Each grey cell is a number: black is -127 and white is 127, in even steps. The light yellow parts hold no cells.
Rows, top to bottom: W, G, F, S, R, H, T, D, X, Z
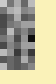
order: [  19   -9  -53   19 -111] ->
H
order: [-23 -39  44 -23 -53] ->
F
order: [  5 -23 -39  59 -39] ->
R
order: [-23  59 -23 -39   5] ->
Z

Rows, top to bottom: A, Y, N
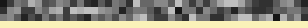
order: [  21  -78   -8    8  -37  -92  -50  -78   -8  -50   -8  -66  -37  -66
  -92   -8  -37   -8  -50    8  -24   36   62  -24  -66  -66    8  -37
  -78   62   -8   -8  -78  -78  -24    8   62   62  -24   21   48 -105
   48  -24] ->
N
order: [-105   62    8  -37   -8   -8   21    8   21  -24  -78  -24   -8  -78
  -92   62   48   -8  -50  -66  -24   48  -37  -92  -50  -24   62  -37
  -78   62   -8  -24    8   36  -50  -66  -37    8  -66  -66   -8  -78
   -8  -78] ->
N
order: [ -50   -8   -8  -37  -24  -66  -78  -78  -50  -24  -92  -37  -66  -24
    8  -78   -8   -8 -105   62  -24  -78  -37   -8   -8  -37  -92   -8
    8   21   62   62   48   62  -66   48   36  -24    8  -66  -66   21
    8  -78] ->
Y
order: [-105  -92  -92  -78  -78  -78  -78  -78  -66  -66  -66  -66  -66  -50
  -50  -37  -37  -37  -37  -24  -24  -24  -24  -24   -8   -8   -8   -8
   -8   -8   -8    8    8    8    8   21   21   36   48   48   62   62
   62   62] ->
Y

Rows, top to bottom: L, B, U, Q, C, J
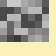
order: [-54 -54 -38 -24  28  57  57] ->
Q
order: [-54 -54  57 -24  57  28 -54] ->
B

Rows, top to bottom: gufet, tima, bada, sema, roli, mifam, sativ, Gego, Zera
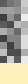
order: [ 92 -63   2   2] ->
mifam
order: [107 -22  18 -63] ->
bada
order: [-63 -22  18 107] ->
bada
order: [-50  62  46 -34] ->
sema
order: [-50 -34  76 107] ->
Zera

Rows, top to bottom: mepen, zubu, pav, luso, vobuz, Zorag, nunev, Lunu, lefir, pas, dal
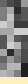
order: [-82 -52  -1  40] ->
Lunu
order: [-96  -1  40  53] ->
dal
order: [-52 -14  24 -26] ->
lefir

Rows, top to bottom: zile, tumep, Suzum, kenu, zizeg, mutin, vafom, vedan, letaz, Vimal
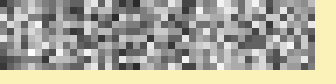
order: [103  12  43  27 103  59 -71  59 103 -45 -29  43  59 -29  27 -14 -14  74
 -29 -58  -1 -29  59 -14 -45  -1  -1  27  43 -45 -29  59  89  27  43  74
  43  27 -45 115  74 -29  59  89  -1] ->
kenu
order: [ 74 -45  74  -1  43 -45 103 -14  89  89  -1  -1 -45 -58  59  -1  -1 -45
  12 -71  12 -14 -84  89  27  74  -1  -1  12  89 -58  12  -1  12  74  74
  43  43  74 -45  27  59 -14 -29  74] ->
Suzum
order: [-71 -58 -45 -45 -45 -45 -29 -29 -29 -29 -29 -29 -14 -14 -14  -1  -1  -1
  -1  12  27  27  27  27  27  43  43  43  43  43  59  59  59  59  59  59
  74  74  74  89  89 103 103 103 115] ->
kenu

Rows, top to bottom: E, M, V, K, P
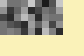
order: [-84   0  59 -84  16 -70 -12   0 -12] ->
P
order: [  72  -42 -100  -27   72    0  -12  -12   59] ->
E
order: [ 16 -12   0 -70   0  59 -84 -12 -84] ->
P
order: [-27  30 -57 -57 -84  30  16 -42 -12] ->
K
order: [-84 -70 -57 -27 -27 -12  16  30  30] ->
M
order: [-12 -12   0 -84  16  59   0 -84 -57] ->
V
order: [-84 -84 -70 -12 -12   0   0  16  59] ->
P

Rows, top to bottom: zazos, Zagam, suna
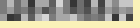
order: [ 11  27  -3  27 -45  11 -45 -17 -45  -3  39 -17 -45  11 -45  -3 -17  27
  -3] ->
Zagam
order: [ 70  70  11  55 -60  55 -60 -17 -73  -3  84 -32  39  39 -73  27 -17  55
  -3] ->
zazos
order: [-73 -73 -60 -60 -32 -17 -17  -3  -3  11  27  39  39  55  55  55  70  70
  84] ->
zazos
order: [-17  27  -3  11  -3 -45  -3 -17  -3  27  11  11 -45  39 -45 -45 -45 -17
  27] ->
Zagam

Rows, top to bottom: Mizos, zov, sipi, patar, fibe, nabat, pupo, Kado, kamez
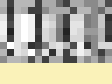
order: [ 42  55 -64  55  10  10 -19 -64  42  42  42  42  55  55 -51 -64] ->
Mizos
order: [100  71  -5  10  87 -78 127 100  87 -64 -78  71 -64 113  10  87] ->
sipi
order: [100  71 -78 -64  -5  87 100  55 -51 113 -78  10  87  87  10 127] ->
pupo
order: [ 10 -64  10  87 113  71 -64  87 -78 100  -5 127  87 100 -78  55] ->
Kado
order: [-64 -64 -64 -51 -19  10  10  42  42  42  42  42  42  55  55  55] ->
kamez
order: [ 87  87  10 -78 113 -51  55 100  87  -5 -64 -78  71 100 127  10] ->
pupo

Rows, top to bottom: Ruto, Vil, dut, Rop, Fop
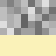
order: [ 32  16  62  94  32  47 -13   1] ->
Fop
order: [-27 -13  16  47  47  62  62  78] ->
dut
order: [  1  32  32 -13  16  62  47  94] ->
Fop
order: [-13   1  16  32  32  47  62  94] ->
Fop
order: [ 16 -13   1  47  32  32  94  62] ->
Fop

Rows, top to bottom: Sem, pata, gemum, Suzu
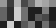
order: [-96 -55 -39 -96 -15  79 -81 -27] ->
gemum
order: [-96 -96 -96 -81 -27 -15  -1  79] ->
pata
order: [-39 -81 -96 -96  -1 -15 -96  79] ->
Suzu
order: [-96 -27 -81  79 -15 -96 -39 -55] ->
gemum

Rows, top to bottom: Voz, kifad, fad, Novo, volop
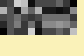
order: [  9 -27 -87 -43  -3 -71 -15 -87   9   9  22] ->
Novo
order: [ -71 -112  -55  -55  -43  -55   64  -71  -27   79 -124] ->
volop
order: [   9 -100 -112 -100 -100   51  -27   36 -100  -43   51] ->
kifad
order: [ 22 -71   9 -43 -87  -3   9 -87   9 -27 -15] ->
Novo

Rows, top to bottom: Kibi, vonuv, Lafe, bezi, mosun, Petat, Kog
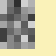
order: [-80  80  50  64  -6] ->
Kibi
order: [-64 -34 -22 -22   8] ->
mosun

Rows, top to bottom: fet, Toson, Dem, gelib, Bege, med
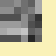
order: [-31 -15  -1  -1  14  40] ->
fet
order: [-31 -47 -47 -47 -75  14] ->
Dem
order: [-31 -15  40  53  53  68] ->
Bege
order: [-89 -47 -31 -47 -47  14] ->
med
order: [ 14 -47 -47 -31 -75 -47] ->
Dem

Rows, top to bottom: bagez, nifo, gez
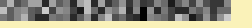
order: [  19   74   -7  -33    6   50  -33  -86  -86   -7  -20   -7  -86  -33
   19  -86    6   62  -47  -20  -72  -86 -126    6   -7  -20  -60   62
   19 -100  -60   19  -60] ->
gez
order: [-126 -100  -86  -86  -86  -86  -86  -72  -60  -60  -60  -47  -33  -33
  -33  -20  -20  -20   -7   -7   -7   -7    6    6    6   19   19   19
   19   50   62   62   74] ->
gez
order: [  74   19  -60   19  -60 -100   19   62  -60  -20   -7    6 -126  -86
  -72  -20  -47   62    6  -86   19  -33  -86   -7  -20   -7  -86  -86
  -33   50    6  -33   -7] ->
gez
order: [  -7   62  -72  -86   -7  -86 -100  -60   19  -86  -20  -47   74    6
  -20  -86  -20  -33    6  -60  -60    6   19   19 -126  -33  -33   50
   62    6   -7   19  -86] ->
nifo

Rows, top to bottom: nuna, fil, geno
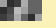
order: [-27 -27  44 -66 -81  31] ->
nuna
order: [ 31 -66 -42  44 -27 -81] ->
geno
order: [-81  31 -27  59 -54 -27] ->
fil
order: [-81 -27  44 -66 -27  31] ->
nuna
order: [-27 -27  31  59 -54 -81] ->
fil
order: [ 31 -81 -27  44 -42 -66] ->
geno
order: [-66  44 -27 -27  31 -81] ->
nuna

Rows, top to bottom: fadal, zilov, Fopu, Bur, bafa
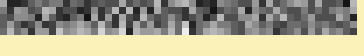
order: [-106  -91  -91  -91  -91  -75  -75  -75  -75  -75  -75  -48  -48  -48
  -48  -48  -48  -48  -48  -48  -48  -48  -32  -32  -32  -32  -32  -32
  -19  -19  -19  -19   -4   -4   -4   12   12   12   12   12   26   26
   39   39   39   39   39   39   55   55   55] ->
Fopu
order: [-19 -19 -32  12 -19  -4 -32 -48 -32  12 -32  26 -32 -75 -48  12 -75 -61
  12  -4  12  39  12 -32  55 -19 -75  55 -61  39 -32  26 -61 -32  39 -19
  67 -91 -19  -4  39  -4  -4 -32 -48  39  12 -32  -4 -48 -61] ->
Bur
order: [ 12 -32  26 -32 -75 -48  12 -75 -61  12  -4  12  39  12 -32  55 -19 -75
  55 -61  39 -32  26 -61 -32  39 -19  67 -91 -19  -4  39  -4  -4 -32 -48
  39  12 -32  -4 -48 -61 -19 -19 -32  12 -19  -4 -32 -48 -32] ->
Bur

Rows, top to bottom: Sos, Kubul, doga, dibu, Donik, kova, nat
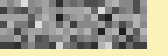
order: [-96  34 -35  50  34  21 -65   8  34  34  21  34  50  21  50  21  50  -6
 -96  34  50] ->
Donik
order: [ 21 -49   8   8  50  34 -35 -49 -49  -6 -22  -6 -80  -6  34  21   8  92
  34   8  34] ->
Sos
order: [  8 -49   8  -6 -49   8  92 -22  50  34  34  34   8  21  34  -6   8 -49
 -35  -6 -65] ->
Kubul
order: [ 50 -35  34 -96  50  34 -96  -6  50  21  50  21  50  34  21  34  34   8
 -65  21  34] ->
Donik
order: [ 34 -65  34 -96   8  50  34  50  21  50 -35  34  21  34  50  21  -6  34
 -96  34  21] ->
doga

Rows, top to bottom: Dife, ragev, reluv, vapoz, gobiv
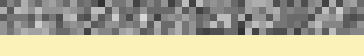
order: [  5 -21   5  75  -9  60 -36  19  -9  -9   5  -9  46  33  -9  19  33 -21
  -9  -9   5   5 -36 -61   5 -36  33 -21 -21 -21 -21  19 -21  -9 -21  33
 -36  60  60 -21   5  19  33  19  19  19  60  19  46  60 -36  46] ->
ragev
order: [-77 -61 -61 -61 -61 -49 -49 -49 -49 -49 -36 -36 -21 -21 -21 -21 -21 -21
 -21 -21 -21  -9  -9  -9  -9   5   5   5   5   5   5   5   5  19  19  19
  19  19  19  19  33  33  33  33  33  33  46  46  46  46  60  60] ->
Dife
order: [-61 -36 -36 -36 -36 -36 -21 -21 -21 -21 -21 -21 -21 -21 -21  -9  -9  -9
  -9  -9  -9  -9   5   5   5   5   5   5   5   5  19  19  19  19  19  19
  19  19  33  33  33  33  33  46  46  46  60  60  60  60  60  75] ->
vapoz
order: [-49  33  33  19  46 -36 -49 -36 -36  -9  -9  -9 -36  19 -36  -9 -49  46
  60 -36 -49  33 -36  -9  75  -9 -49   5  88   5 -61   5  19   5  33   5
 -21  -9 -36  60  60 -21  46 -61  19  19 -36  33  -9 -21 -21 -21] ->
reluv
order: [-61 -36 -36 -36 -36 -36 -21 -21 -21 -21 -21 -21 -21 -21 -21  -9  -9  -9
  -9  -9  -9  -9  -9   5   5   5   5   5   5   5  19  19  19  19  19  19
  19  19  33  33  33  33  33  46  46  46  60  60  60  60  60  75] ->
ragev
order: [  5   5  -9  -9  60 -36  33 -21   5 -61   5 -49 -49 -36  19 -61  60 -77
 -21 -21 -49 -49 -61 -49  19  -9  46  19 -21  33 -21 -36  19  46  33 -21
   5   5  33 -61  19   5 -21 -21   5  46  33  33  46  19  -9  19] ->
gobiv
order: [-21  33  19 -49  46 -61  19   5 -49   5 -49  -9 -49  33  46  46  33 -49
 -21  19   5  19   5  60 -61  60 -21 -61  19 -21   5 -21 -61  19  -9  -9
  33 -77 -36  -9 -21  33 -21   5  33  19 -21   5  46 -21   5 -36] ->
Dife

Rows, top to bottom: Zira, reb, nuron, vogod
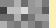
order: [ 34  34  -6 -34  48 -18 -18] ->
nuron
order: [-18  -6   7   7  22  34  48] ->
Zira
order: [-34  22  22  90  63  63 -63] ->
reb

